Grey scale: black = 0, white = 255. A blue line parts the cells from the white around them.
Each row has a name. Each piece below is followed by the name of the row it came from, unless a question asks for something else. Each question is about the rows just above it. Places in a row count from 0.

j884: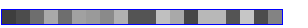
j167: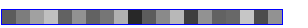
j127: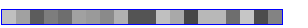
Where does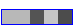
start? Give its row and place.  j884, 14
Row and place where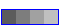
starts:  j167, 0

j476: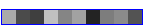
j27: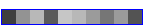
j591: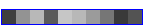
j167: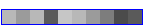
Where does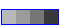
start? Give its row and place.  j591, 5
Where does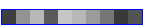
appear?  j591

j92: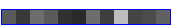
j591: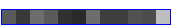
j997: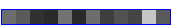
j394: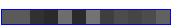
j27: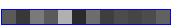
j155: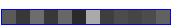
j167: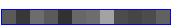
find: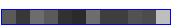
j591
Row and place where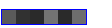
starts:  j997, 1
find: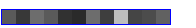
j92
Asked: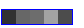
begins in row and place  j167, 4

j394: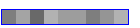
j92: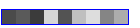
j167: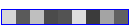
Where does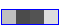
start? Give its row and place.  j167, 2
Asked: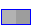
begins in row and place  j394, 3
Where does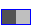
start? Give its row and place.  j92, 4
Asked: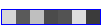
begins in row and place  j167, 0
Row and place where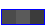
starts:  j92, 0

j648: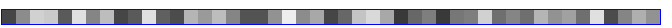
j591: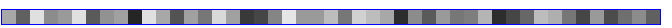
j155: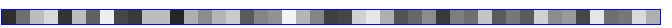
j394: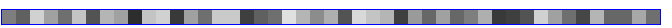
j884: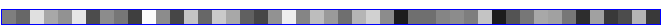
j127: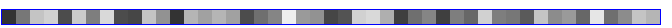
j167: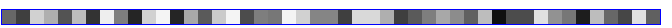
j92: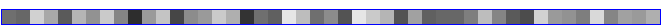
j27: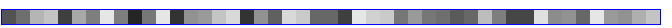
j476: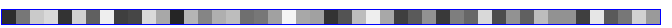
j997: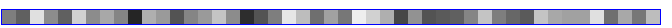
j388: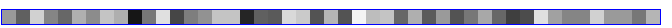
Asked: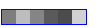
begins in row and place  j92, 33
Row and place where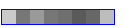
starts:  j27, 27

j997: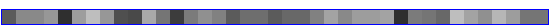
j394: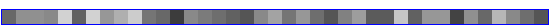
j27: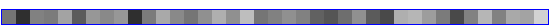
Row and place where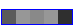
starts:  j27, 5
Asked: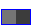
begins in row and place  j997, 11
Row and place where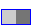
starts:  j394, 9
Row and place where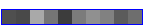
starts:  j997, 8

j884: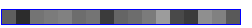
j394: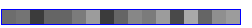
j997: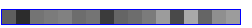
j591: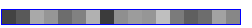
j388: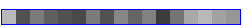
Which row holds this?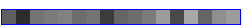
j997
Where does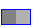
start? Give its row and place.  j591, 5

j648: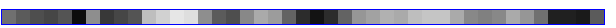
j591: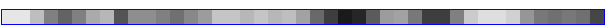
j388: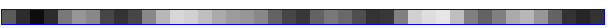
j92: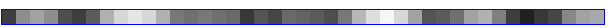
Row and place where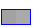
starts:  j92, 41
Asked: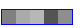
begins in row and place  j591, 5
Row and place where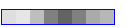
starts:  j388, 30

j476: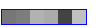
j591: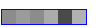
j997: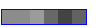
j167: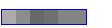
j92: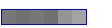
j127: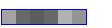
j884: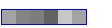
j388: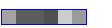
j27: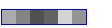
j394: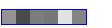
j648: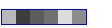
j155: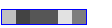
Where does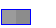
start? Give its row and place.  j591, 1
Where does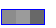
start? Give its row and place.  j997, 1

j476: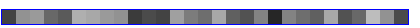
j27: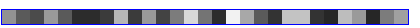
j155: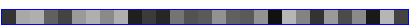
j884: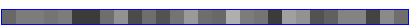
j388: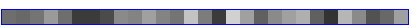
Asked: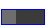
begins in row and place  j388, 4
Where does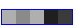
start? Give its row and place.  j155, 6
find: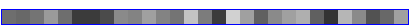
j388
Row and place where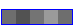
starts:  j884, 10

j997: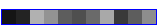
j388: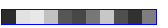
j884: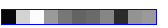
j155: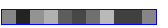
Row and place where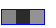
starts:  j884, 7
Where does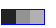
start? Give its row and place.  j155, 1

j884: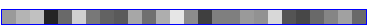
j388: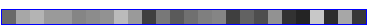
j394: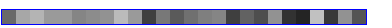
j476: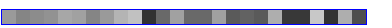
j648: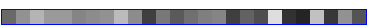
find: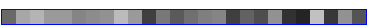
j394
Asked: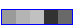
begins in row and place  j476, 7
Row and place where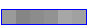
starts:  j476, 0
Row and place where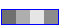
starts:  j884, 10
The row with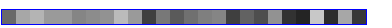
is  j388

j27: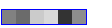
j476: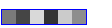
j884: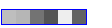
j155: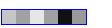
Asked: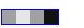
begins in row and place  j155, 1
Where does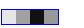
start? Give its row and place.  j155, 2
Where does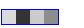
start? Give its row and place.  j476, 2

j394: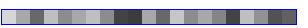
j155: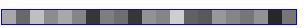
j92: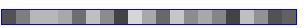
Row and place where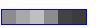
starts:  j394, 4
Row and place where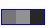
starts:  j155, 17
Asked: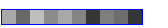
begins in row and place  j155, 0
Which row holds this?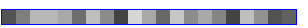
j92
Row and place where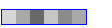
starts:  j92, 9
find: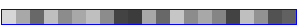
j394

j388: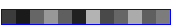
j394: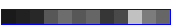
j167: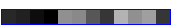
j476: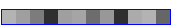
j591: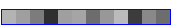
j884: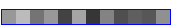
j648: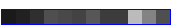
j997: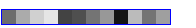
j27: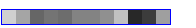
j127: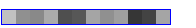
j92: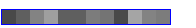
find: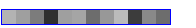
j591

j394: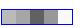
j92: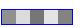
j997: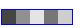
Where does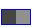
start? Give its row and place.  j997, 0
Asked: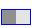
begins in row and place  j997, 1
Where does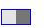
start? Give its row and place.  j997, 2
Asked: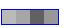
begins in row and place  j394, 0
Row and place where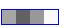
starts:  j394, 1

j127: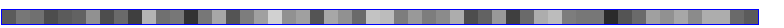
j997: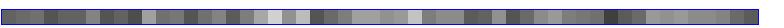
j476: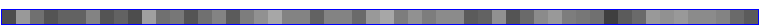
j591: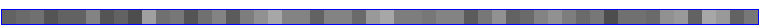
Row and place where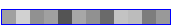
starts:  j127, 18
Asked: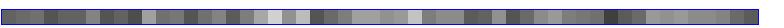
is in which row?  j997
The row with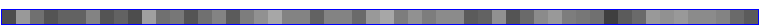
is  j476

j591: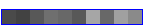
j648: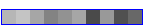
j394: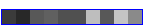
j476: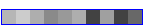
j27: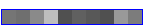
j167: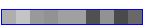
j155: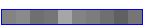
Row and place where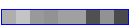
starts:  j167, 0
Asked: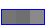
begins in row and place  j27, 0
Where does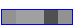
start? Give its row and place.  j167, 3
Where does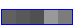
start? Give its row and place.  j27, 5
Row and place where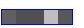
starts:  j394, 3
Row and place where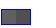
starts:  j394, 3

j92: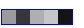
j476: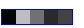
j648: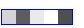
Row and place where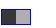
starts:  j92, 1
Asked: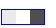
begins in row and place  j648, 2

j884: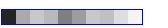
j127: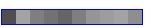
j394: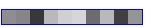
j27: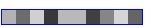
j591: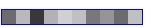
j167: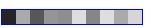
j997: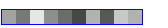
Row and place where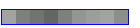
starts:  j127, 1
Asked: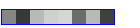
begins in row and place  j394, 1
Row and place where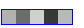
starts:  j27, 0
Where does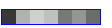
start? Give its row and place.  j591, 2
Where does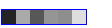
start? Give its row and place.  j167, 0
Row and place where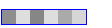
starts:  j167, 4

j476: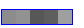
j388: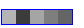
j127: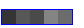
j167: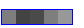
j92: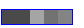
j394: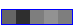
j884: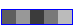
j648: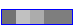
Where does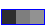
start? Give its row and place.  j394, 1
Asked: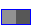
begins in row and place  j476, 1
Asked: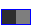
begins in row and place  j394, 1
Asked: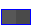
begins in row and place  j127, 1
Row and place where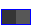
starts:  j127, 0

